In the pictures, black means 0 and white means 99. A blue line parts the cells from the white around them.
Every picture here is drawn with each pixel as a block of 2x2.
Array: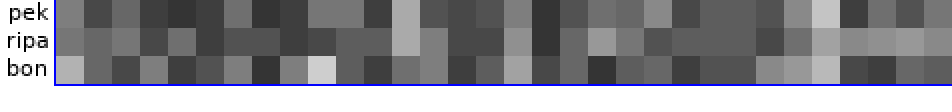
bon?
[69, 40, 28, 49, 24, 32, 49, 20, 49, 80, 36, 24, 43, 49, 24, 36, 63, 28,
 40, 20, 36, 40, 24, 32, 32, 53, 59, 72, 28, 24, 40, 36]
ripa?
[46, 40, 46, 28, 43, 24, 32, 32, 24, 28, 36, 36, 66, 49, 28, 28, 56, 20,
 40, 59, 46, 32, 36, 36, 36, 28, 43, 63, 53, 56, 59, 53]
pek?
[49, 28, 40, 24, 20, 24, 43, 20, 24, 46, 46, 24, 66, 32, 28, 32, 49, 20,
 32, 43, 40, 53, 28, 36, 36, 32, 53, 76, 24, 43, 32, 46]

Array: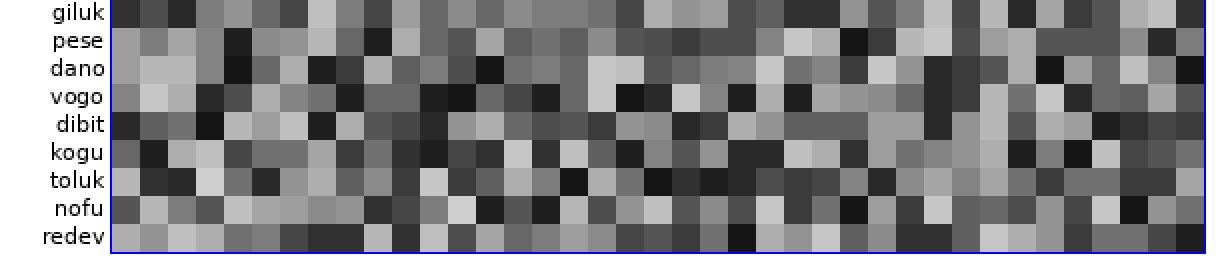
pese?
[61, 48, 64, 51, 12, 54, 57, 71, 40, 12, 67, 40, 33, 64, 37, 44, 37, 54,
 33, 30, 23, 30, 30, 51, 77, 67,  8, 23, 71, 77, 30, 61, 67, 33, 33, 33,
 54, 16, 48]
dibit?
[16, 37, 44,  8, 71, 61, 74, 12, 67, 33, 27, 16, 57, 67, 40, 30, 33, 23,
 57, 54, 16, 23, 67, 57, 37, 37, 37, 61, 61, 16, 57, 71, 33, 67, 61, 12,
 19, 27, 23]
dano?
[61, 71, 71, 51,  8, 40, 67, 12, 23, 67, 37, 48, 30,  8, 44, 48, 40, 77,
 74, 33, 40, 48, 51, 77, 44, 51, 23, 77, 57, 16, 23, 33, 67,  8, 61, 40,
 74, 51,  8]
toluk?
[71, 19, 16, 80, 44, 16, 57, 67, 37, 54, 23, 77, 23, 37, 67, 48,  8, 67,
 44,  8, 19, 12, 16, 30, 23, 27, 51, 16, 54, 64, 51, 64, 44, 23, 44, 44,
 23, 23, 64]

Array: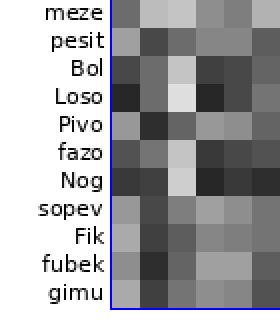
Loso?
[15, 42, 86, 15, 28, 45]
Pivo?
[59, 18, 39, 59, 55, 39]
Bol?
[28, 42, 76, 25, 28, 39]

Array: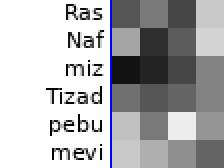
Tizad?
[43, 33, 39, 51]
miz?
[ 7, 14, 27, 51]
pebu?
[75, 47, 92, 58]
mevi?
[78, 68, 55, 39]

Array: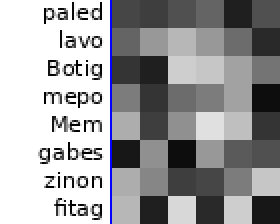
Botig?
[20, 12, 80, 77, 63, 45]
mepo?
[48, 20, 42, 48, 63,  5]
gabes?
[ 9, 56,  5, 59, 35, 31]

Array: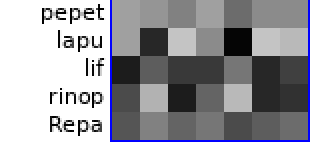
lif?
[11, 36, 22, 22, 46, 15, 25]
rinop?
[29, 69, 11, 39, 72, 15, 19]
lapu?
[62, 15, 76, 54,  2, 76, 72]

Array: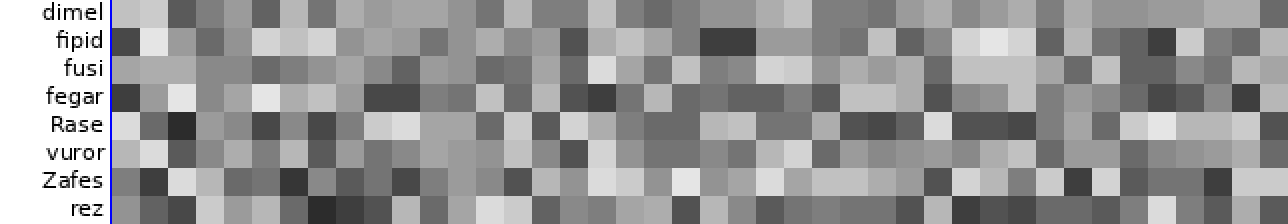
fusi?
[64, 67, 67, 53, 53, 41, 49, 57, 64, 53, 38, 60, 57, 41, 45, 64, 41, 85,
 64, 45, 75, 49, 53, 82, 79, 57, 67, 60, 67, 41, 75, 75, 75, 64, 41, 75,
 38, 38, 53, 45, 71, 64]
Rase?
[85, 41, 17, 60, 53, 28, 53, 28, 49, 79, 85, 64, 64, 41, 79, 35, 82, 67,
 49, 41, 41, 71, 75, 45, 45, 67, 32, 28, 38, 85, 32, 32, 28, 49, 64, 41,
 79, 89, 71, 71, 79, 32]
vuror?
[71, 85, 35, 53, 67, 49, 71, 35, 60, 45, 53, 64, 60, 57, 75, 53, 32, 82,
 57, 45, 45, 53, 45, 71, 82, 41, 60, 53, 57, 60, 53, 67, 75, 41, 60, 60,
 41, 53, 57, 60, 67, 41]
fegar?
[24, 60, 89, 53, 64, 89, 67, 75, 60, 28, 28, 49, 45, 75, 41, 71, 32, 24,
 45, 71, 41, 45, 38, 38, 49, 35, 75, 75, 67, 32, 53, 57, 75, 49, 60, 53,
 41, 28, 35, 53, 24, 71]
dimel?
[75, 79, 35, 49, 60, 38, 71, 45, 67, 60, 64, 64, 57, 45, 71, 49, 49, 75,
 49, 41, 49, 57, 57, 67, 75, 49, 49, 45, 60, 67, 53, 60, 67, 49, 67, 57,
 57, 60, 60, 67, 67, 41]

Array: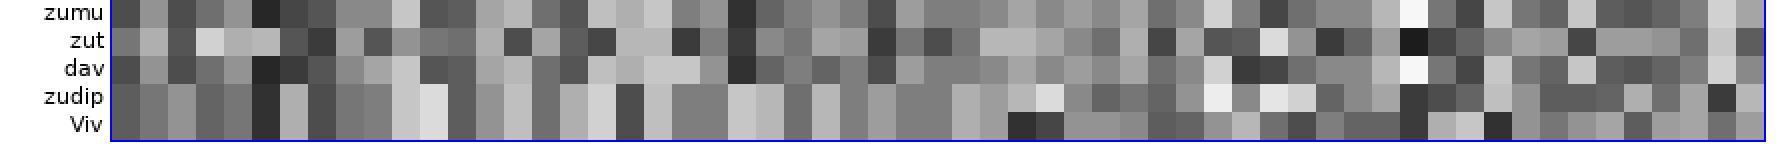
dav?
[30, 57, 30, 43, 57, 15, 23, 33, 53, 64, 77, 33, 36, 64, 71, 43, 33, 74,
 68, 77, 77, 57, 19, 39, 49, 39, 49, 30, 61, 49, 49, 53, 64, 53, 61, 53,
 64, 43, 53, 81, 23, 27, 43, 53, 53, 71, 96, 46, 27, 77, 46, 39, 77, 36,
 33, 39, 49, 81, 53]
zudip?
[36, 46, 57, 39, 46, 19, 68, 30, 46, 49, 77, 85, 36, 57, 74, 43, 68, 81,
 30, 74, 49, 49, 77, 71, 43, 71, 49, 61, 49, 49, 68, 61, 71, 85, 53, 39,
 46, 39, 57, 92, 53, 89, 81, 39, 53, 64, 23, 30, 39, 74, 57, 36, 36, 39,
 68, 43, 64, 23, 71]
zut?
[46, 68, 33, 81, 68, 71, 33, 23, 61, 33, 57, 46, 43, 68, 30, 64, 36, 27,
 71, 71, 23, 49, 23, 53, 46, 64, 61, 23, 46, 30, 46, 71, 71, 64, 53, 43,
 68, 27, 64, 33, 36, 85, 57, 23, 39, 61, 11, 27, 39, 53, 64, 61, 27, 61,
 61, 57, 43, 77, 36]
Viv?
[36, 46, 57, 39, 46, 19, 68, 30, 46, 49, 77, 85, 36, 57, 74, 43, 68, 81,
 30, 74, 49, 49, 77, 71, 43, 71, 49, 61, 49, 49, 68, 61, 19, 27, 57, 57,
 53, 36, 39, 57, 71, 43, 30, 49, 39, 39, 23, 68, 77, 19, 57, 46, 57, 64,
 36, 61, 64, 43, 61]

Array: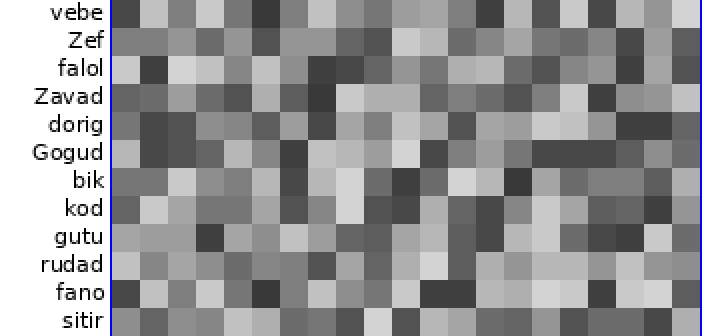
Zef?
[49, 49, 58, 42, 58, 32, 58, 58, 39, 32, 78, 71, 42, 52, 64, 46, 42, 52,
 28, 61, 36]
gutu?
[64, 61, 61, 25, 64, 55, 75, 61, 39, 36, 64, 71, 36, 28, 71, 78, 42, 28,
 25, 78, 42]

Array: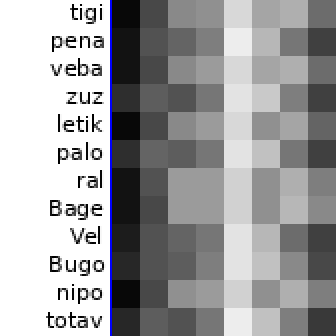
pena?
[ 7, 32, 39, 49, 92, 71, 46, 25]
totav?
[15, 36, 32, 46, 92, 75, 49, 22]

